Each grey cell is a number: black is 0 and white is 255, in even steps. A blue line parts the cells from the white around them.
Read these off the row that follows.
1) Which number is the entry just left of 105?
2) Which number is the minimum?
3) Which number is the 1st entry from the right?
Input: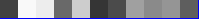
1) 237
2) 53
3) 94

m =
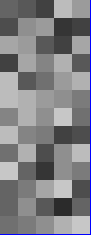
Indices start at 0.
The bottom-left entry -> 112
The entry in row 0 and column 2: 65
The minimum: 43
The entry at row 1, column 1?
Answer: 143
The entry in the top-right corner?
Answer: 155
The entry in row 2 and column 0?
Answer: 166
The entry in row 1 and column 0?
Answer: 77
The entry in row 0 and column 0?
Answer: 100
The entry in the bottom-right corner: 199
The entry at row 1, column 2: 155
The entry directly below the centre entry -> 123
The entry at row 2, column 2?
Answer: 88
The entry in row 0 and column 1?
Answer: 88
